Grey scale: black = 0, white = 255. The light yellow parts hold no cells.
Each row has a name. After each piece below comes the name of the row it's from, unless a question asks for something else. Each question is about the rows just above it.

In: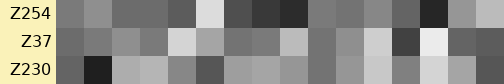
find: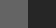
Z254
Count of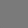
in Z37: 3
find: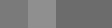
Z254
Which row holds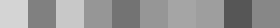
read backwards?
Z230
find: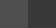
Z254
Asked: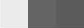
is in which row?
Z37
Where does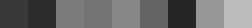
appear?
Z254

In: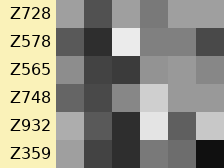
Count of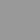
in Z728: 0
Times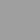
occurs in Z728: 4
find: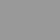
Z748
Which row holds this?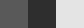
Z932
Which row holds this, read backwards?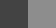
Z565
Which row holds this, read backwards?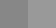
Z565

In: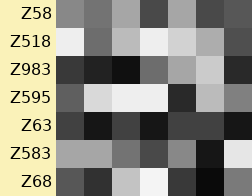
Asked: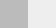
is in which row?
Z518
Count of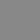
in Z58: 1
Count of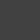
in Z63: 4
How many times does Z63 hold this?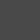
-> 0
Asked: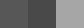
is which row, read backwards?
Z58
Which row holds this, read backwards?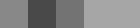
Z583
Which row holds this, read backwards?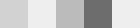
Z518

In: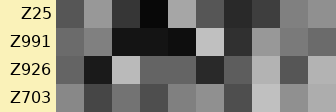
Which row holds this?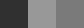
Z991
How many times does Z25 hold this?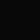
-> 1
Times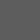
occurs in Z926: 1
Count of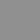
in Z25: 1

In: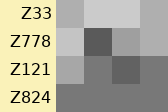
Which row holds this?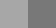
Z121
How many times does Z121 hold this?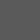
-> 0
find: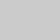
Z33
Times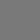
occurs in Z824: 4
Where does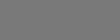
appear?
Z824
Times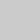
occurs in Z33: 2

